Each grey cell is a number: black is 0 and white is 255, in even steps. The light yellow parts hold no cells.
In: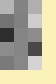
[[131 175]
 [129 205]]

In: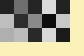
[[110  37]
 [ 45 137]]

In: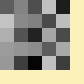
[[131  78]
 [137 129]]

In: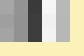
[[147  58]
 [146  60]]

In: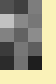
[[ 64 125]
 [137 119]]

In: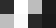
[[255 189]
 [250  41]]

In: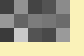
[[146  68]
 [100 124]]

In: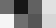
[[ 22  97]
 [111  85]]

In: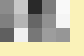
[[199  41]
 [180 102]]
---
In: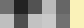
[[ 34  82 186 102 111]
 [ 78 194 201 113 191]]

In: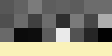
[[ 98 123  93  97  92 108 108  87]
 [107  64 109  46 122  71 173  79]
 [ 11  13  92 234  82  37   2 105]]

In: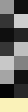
[[ 15 153]
 [206  53]
 [ 36  15]
 [191  54]
 [130 200]
 [ 18 165]
 [ 41   5]]

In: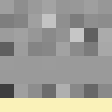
[[142 154 163 150 152 159 151 159]
 [132 160 195 143 124 143 140 126]
 [161 151 138 147 198  96 171 156]
 [157 132 135 162 139 123 168  95]
 [154 154 155 154 154 154 154 155]
 [154 154 154 154 154 154 154 154]
 [159 141 108 175 136 103 137  62]]

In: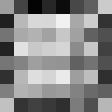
[[ 68   3  39  12  72  96 203 159]
 [184 216 215 241 168 205  51  32]
 [169 178 162 199 161  97  80 116]
 [225 200 207 213 139 199  65  34]
 [131 159 149 147  97 115  80 118]
 [183 222 213 234 158 189  47  48]
 [178 171 152 156 130 106  96 127]
 [ 52  65  57  47 124  79 183 193]]

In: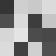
[[207 201 219  53]
 [218  61 197  78]
 [228  76  72 214]
 [ 65 208  80 219]]

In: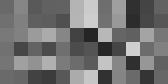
[[134  89  97  98 180 203 110 159  48  68  98 105]
 [128  95  93  80 181 206 113 153  44  71  86 112]
 [129 155 171 134  66  37 184 101  96 164 119 121]
 [ 70  99  75 111  76  84  39  69 207 108 129 113]
 [160 146 176 123 108  91 196 134  47 151  97 117]
 [102  66  60  88 171 198  49 133 106  52 103 106]]
